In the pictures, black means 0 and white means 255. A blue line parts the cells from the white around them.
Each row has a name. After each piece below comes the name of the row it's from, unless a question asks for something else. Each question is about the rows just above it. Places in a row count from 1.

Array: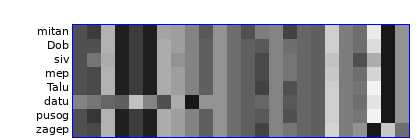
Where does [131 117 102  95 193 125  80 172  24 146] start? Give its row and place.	siv, 15
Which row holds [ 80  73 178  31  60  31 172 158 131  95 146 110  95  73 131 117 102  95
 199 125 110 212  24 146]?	mep
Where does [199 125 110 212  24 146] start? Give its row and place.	mep, 19
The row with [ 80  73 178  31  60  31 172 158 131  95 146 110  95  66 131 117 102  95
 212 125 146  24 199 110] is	zagep
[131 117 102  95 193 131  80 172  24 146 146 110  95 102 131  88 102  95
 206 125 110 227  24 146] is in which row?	datu
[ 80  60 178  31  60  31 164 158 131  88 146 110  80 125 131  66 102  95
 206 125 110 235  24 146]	mitan
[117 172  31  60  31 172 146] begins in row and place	siv, 2

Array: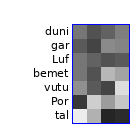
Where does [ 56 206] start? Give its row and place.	Por, 1
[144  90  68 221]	vutu
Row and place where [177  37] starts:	tal, 2
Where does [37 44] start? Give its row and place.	tal, 3
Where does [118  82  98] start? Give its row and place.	duni, 1

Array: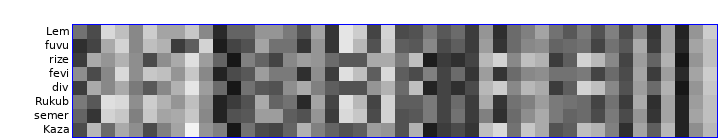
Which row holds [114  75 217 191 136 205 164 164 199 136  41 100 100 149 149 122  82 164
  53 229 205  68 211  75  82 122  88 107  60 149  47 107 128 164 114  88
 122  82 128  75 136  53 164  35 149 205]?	Lem
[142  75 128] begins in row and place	Kaza, 5
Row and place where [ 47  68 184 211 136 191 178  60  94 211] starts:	rize, 28
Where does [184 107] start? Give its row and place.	Kaza, 2
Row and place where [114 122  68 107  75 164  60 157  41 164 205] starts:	fevi, 36
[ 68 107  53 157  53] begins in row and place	fevi, 27
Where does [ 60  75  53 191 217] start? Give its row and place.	Kaza, 27

